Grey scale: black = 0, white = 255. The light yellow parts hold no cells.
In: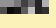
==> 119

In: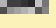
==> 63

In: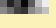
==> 79

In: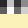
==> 53

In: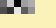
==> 3

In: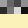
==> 71

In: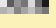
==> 148

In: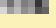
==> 172

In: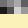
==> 168

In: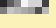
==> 140
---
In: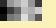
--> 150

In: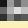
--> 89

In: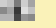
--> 206

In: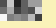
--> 157

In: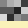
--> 190

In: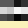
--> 21

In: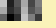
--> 71
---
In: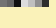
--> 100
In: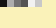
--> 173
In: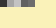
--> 166
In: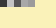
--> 196
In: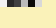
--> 41
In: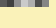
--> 64
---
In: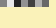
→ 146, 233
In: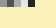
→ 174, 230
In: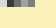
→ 112, 217
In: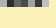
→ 74, 192
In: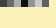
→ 15, 202
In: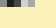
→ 71, 209
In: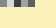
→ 64, 217
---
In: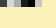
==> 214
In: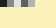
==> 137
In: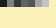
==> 128
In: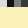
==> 20
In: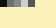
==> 111
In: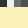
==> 240
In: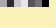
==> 44
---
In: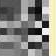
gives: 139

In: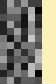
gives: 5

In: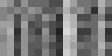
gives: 116

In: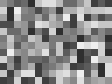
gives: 223

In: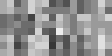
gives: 184
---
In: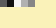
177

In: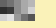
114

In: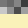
76

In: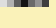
147

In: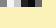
10

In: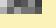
117

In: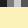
204
